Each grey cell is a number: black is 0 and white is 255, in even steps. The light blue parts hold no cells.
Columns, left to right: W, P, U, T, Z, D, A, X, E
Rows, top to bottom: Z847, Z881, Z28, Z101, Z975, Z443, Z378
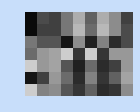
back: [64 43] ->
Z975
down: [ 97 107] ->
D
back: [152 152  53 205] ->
Z101

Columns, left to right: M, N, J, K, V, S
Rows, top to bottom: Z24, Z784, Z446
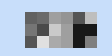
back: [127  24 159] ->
Z446
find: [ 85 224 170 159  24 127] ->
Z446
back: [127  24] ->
Z446

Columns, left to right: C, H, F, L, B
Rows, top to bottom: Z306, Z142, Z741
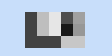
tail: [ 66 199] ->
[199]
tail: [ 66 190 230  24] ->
[151]
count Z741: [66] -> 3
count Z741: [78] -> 0

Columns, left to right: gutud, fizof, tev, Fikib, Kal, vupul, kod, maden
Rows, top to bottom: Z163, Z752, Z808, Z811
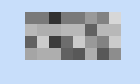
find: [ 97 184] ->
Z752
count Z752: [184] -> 5
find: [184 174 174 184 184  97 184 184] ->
Z752
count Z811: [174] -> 3
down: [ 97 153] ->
vupul
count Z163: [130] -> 1
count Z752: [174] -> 2

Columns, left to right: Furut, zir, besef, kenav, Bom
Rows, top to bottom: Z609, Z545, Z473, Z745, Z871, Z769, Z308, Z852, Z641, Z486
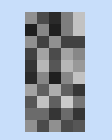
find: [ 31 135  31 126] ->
Z545
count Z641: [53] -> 2
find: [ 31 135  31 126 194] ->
Z545

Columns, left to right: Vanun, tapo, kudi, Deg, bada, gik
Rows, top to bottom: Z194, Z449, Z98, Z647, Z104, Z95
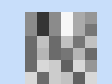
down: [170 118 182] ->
bada
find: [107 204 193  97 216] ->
Z95
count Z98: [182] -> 0

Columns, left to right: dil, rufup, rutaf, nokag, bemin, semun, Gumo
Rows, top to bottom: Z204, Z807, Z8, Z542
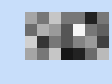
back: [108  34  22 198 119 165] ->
Z542
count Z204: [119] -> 4
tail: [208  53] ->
[119  85 131 154  64]

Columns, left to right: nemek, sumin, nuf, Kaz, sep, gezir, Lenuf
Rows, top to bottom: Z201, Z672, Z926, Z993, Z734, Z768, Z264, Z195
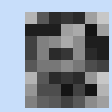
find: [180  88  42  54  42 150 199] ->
Z768
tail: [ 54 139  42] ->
[30]
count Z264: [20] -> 2
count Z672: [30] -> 3
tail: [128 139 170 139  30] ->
[30]

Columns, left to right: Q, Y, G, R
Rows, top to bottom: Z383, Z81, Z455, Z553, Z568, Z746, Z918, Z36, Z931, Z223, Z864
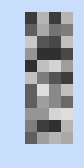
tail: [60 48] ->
[181]
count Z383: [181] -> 2
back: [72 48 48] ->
Z553
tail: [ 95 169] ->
[115 125]
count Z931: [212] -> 1

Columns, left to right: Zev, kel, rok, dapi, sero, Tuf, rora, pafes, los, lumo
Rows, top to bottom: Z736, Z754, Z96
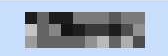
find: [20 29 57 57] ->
Z754
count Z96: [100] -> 5
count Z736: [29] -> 3
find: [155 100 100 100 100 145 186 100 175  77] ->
Z96

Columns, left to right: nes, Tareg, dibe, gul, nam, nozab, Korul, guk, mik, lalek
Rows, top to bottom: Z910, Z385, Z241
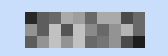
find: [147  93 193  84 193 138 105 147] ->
Z385
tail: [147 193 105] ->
[117 147  74  29]
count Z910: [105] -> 3

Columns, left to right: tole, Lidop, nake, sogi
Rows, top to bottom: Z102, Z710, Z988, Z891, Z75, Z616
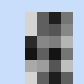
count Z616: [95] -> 2
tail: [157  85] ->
[191]
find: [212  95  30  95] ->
Z616

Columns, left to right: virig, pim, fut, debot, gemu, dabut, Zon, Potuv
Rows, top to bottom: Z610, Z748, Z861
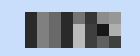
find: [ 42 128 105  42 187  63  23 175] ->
Z748
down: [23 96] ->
Zon
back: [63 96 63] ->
Z861
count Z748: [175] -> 1

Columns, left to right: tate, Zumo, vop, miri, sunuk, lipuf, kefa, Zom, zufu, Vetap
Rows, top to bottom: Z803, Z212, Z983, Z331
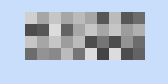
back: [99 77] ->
Z331
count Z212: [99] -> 1
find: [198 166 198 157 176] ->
Z212
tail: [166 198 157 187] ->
[ 77 117  77 147 108]

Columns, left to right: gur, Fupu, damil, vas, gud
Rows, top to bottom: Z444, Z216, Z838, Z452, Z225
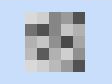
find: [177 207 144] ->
Z452
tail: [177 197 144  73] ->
[166]

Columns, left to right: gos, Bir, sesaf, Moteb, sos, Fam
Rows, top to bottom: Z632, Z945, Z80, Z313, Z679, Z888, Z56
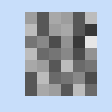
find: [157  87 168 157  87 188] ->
Z632
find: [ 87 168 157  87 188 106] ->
Z56

